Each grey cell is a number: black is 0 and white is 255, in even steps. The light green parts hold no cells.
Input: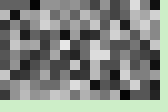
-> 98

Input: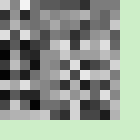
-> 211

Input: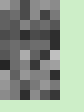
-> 160

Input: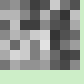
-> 127

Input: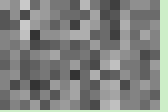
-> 164

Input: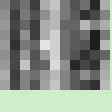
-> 131
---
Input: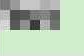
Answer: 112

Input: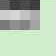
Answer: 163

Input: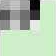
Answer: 232

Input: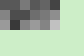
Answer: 193

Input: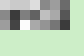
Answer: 59

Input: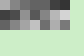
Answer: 121

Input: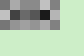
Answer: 129

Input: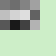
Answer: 179
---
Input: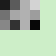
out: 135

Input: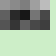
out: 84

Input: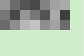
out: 107

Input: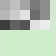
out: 61

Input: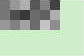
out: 151

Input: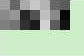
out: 126
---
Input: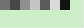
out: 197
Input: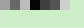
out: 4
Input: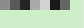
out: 169
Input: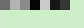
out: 4
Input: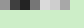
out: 118
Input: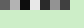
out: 232
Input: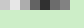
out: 99
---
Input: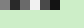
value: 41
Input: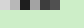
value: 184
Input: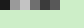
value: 154
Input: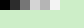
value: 44
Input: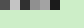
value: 196
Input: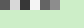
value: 216
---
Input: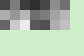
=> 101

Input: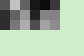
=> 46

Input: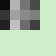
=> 33

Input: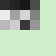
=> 184

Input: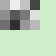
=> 111

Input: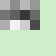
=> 173
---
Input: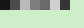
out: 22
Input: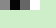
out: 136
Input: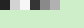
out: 35
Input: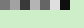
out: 120
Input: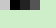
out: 200
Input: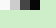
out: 249
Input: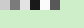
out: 204
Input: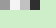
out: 154
